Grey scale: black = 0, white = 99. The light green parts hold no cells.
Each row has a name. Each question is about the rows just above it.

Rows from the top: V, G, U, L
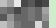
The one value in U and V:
[34]
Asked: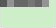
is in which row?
U
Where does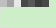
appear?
V
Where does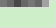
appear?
G

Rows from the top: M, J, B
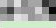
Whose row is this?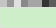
M
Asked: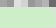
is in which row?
B
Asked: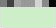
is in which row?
J

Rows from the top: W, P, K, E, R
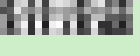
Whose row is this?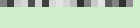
W
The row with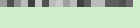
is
K
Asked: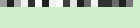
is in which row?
E
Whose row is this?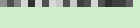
R

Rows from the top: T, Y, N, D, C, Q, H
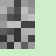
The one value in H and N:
[69]
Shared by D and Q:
[26]
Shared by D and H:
[59]
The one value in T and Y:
[59]
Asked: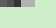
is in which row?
C
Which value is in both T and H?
[59]
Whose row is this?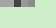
T

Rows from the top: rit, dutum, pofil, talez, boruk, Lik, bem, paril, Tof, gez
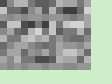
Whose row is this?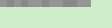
gez
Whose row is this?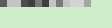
talez
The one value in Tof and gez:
[53]
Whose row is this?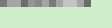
paril
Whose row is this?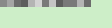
boruk

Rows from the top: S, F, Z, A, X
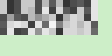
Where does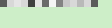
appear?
A
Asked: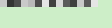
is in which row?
F
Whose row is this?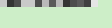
S

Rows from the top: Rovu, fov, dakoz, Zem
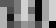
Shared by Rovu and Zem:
[2]
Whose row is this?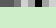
Rovu

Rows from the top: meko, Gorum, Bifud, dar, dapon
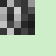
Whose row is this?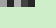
Bifud
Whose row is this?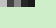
dar

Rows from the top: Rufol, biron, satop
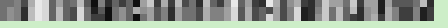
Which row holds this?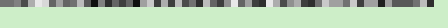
Rufol
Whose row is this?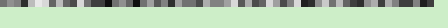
satop
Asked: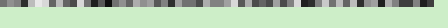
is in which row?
biron

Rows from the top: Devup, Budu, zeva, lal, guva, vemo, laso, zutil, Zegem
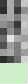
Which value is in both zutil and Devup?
[66]
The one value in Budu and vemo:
[66]
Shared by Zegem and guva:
[27]
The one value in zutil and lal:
[49]

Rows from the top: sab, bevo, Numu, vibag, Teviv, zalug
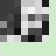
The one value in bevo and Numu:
[23]
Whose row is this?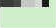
sab
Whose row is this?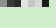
vibag
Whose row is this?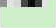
zalug

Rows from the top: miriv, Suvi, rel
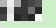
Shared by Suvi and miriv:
[21]
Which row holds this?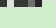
Suvi
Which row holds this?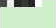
rel
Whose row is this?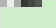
miriv

